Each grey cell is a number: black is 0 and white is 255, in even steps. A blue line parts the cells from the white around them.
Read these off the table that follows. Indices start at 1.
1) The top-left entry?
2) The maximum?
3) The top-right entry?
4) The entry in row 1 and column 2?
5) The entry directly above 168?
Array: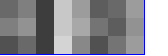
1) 105
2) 212
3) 156
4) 127
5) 156

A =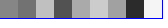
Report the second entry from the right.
43
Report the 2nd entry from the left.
114
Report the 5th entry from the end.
170

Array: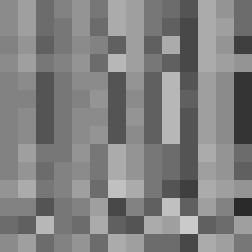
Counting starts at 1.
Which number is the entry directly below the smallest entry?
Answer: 159
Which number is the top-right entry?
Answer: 108
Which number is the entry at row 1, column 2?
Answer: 159
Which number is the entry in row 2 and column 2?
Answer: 159
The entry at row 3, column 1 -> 130
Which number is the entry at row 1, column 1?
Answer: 139
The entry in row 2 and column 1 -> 139
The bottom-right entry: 119
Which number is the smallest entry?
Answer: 42
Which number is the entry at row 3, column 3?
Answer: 96
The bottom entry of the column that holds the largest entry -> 72
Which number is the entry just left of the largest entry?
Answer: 159
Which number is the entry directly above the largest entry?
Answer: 96
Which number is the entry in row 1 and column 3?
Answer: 108
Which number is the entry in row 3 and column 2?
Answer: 148
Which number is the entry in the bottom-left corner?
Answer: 139
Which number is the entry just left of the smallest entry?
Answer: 130

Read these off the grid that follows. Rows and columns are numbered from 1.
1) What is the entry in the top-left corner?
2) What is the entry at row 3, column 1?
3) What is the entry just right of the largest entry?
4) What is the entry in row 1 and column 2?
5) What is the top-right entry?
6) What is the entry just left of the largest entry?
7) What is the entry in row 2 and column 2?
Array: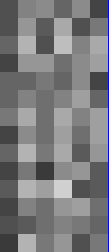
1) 80
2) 101
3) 80
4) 130
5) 68
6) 159
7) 150

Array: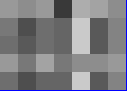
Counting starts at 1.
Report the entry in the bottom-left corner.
110
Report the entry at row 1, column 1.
153
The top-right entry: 141
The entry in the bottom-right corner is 131
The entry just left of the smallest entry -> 153
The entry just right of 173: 163
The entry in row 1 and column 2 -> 141
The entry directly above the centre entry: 101
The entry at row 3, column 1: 110

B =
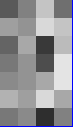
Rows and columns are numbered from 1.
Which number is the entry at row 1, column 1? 89
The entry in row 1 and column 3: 196
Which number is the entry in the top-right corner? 111
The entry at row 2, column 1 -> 159
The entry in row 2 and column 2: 147
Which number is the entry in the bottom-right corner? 129
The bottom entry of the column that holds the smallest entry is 46

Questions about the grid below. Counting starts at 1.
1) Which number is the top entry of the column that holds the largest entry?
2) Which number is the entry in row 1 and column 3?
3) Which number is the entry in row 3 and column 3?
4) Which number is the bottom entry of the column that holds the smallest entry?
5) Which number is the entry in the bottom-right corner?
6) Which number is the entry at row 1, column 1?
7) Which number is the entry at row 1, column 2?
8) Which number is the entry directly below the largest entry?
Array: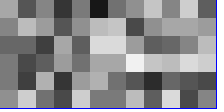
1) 144
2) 133
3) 63
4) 122
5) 133
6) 167
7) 85
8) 85
